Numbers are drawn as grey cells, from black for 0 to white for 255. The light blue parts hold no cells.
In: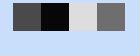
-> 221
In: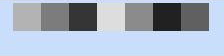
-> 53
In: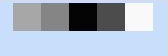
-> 4
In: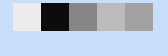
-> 134
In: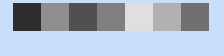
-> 80
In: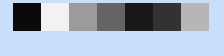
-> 155
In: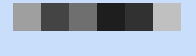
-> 111
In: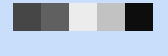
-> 236
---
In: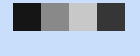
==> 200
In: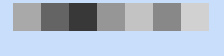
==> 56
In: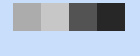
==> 83
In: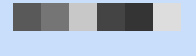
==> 200
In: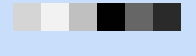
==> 192
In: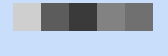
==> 58
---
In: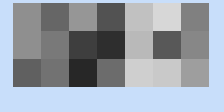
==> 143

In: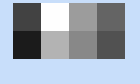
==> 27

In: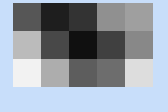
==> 187

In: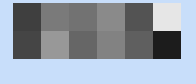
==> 69

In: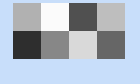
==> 46

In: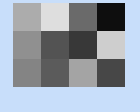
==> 144
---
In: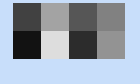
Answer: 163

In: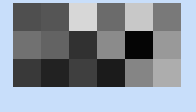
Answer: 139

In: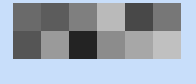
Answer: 186

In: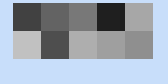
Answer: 120

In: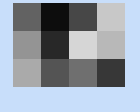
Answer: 40

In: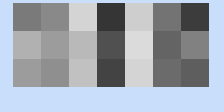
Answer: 219

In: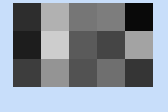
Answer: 90

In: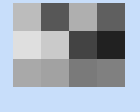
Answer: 202
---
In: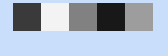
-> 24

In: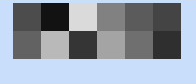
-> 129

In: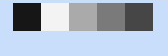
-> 122

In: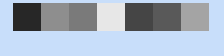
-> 231

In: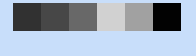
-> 209

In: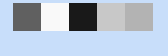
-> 200

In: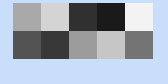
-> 26
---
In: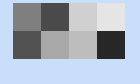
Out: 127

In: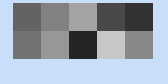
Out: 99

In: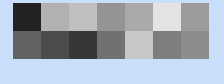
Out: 34

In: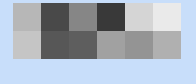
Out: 183

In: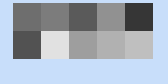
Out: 110

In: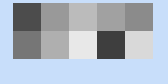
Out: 76
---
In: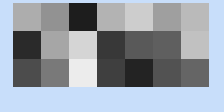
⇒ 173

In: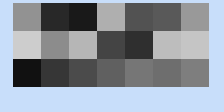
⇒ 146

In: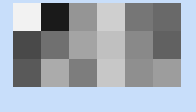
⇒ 242

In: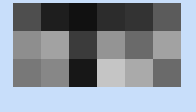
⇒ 78

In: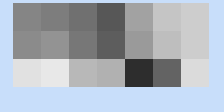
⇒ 133

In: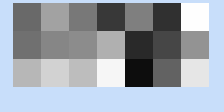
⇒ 105

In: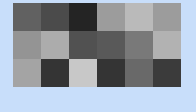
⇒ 97

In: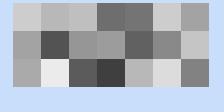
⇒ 205
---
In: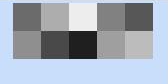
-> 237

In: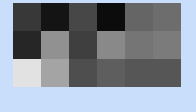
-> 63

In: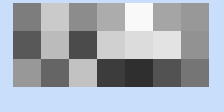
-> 75

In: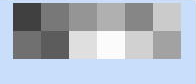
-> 149

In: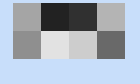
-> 48

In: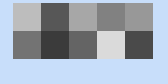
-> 167
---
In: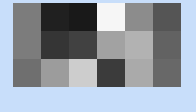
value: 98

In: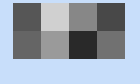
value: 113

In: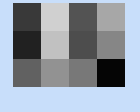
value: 134

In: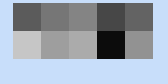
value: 146

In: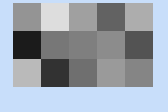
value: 83

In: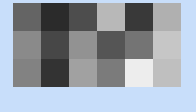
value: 198

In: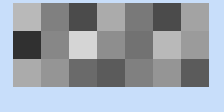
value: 155
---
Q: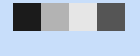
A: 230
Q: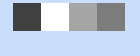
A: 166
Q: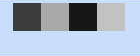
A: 23
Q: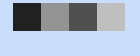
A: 80
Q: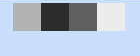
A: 95
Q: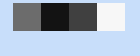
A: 64
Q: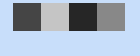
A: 38
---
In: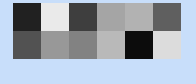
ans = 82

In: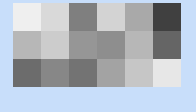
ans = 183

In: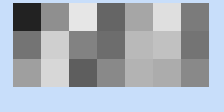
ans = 116

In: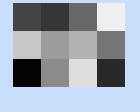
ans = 199

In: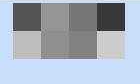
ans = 190

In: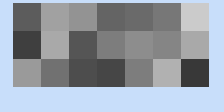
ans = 63

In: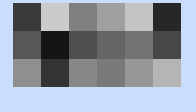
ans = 87

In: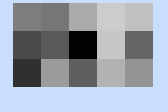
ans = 75

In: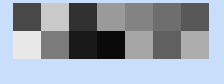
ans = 232
